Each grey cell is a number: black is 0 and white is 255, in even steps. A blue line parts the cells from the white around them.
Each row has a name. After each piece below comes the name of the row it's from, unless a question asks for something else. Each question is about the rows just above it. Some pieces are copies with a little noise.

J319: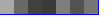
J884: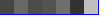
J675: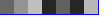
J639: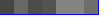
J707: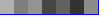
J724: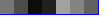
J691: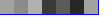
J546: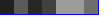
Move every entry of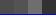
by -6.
[ 70  77 104  44]
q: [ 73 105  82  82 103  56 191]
J884
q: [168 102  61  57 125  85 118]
J319

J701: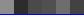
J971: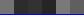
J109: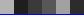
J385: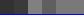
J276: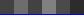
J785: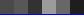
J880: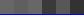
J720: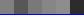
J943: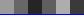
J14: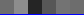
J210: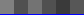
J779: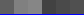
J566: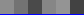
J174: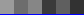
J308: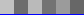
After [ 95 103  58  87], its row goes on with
[50]
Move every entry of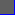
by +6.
[101]

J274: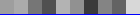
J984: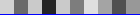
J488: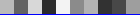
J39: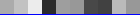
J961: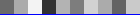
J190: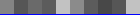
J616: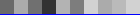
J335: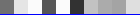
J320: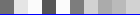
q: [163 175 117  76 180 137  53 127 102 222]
J274
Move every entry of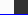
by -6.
[245  44]
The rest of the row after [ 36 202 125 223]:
[164  80 152]

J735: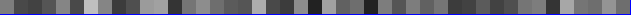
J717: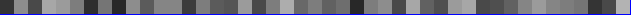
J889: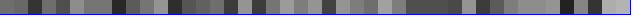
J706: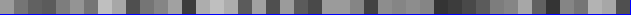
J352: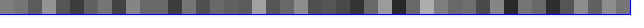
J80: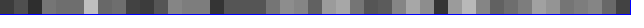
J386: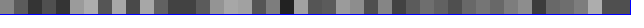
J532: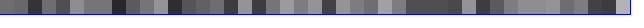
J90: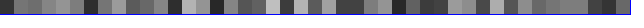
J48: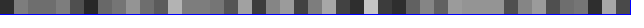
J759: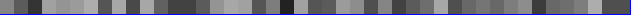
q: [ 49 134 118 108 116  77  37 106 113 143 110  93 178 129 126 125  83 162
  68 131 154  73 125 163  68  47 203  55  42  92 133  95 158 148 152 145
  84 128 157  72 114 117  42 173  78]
J48
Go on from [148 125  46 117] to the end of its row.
[155  91 104 133  46 179 148  40 133  85  97 191  60 179  91 161  66  66
 125 148  40  97  60  66 155 141  73 173  85 141 104 117 125 125  66  52
 104]
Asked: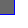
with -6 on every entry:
[98]

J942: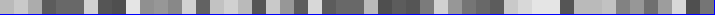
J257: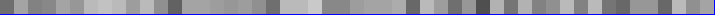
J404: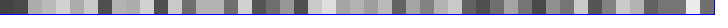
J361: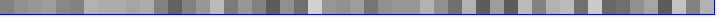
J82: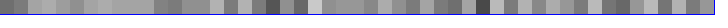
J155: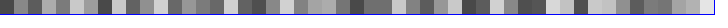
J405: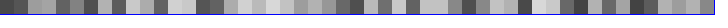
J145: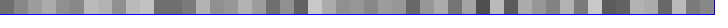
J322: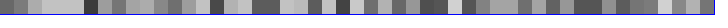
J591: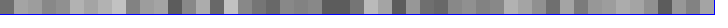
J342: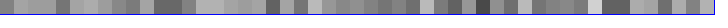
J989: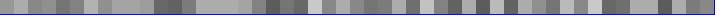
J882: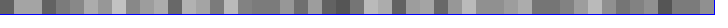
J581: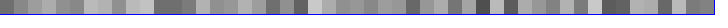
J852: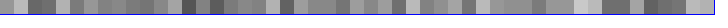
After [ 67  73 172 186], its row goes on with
[209 172 201  79 178 172 209  79 201 111 178 178 111 209  85 111 151  79
 201 222 164 178 157 186  98 164 130 178 201  98  79 111 164 117  73 144
 117 201  85 130 201 178  98 117 117 235 111]
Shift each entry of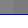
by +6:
[136 129]

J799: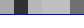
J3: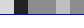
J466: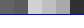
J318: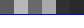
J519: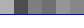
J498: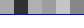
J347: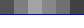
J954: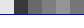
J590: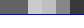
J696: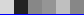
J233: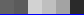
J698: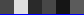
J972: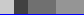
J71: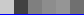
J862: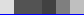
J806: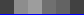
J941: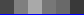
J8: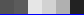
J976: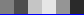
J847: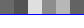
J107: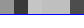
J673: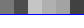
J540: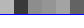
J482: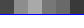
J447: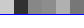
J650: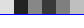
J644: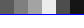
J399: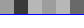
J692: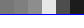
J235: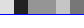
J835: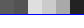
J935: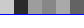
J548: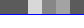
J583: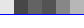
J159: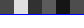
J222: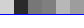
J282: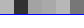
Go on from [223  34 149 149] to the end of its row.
[197 119]
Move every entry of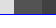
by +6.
[229  89  89  71]
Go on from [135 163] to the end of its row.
[91]

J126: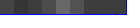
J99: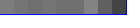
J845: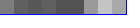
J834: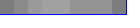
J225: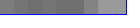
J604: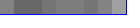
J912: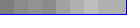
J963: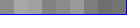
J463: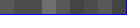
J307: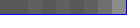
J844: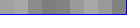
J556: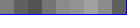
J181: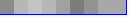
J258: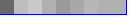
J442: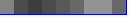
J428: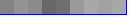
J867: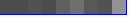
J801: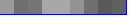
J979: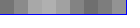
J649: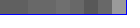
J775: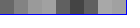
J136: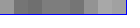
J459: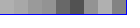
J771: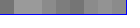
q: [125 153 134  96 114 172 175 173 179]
J428
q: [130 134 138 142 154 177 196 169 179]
J912
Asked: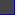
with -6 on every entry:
[62]

